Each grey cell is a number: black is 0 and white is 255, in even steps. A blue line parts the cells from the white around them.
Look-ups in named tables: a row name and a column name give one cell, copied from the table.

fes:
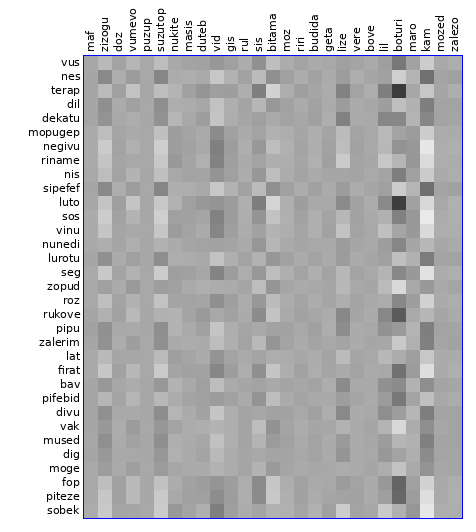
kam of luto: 216
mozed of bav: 164
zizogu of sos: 204
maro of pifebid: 164
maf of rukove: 165
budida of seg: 175
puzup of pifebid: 167

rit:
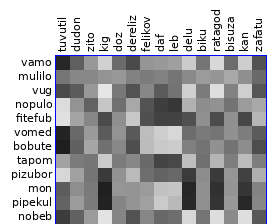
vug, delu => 208
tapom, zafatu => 125
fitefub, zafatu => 182
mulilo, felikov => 123
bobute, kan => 141
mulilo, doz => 152
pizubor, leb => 104
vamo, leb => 159
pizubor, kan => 65
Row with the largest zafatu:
fitefub

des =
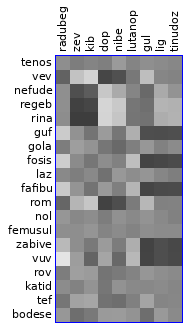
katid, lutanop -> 137
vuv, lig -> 78
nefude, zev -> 79
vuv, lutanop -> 184
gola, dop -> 118
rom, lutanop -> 123
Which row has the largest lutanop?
fosis

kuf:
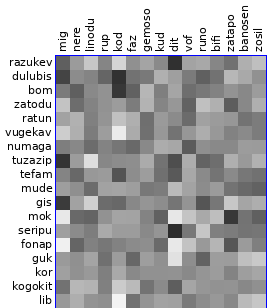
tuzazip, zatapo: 175
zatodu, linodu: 131
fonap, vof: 195
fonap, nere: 101
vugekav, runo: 173
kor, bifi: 156
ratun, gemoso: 111
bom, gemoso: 182
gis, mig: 59
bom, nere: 95
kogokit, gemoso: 115
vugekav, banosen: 138
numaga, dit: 167
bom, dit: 165
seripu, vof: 120
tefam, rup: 155
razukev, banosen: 175
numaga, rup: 131
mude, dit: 186
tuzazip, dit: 78

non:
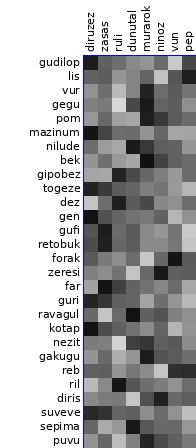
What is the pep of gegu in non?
143
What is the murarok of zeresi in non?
104
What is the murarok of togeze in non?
126
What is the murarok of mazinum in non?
147
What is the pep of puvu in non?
121
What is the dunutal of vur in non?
132
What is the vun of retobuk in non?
118
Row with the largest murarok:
forak

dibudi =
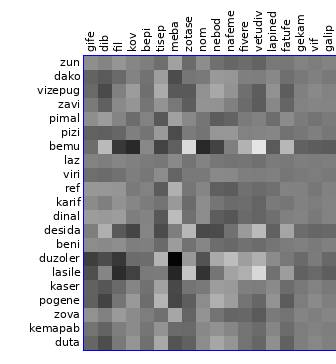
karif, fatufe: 118
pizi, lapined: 134
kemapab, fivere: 116
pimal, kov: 108
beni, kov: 126
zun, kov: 134
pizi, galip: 119
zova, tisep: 112
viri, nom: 121
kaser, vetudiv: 125
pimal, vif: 115
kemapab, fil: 126
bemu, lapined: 90
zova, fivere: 103
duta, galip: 128
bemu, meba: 95
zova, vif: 127

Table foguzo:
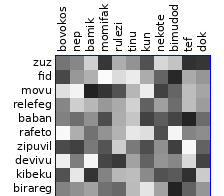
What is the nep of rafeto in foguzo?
174
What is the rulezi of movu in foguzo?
82
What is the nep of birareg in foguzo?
145
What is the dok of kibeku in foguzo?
203
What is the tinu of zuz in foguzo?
147
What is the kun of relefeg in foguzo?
97
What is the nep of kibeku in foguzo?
231
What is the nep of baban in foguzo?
110
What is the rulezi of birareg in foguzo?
104
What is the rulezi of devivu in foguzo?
57
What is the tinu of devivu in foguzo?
162
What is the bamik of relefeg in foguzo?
183
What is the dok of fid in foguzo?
150
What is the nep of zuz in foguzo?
135
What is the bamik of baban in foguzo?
144
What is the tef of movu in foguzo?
189
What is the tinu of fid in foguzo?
235

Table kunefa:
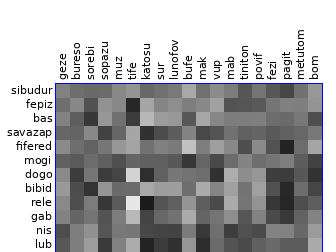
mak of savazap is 72
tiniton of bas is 125
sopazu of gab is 83
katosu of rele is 28
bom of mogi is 66
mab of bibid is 160
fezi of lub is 106
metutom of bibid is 109
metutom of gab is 98
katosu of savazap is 49
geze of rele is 137
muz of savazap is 102
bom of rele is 94
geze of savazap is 102
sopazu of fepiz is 146
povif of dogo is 150
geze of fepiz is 110
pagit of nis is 130
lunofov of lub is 48
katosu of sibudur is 104

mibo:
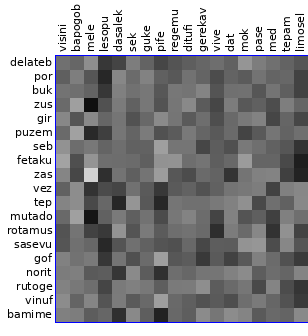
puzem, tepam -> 99
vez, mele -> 51
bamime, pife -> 34
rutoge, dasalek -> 122
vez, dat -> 116
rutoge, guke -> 120
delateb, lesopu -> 55
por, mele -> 86
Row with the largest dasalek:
rotamus

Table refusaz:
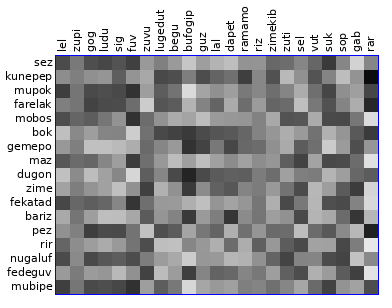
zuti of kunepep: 185
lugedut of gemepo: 134
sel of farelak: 191
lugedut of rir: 190
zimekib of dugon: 109
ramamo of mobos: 149
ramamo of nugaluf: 178
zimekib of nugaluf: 100
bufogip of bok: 58
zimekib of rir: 152
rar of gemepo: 150
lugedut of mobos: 146
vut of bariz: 180
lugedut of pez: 79
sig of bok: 132

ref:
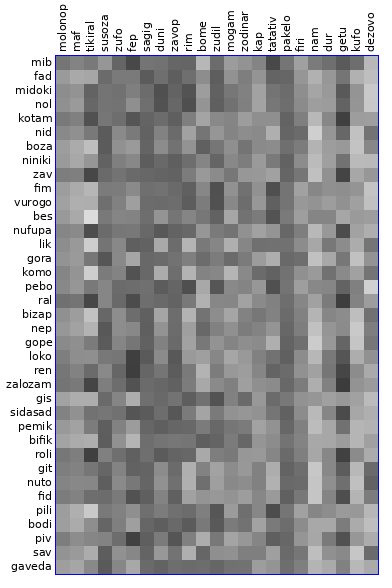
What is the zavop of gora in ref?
114
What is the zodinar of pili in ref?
111
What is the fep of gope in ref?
118
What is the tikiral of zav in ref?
71
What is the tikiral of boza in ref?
190
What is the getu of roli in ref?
65
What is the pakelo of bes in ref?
122
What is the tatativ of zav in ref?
161
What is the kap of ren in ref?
134
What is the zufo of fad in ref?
122
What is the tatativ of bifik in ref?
140
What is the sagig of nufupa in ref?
104
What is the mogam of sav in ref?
145
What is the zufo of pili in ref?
129
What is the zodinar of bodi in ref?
114
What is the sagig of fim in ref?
111
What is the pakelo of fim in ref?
116
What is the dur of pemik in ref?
167
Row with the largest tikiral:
bes

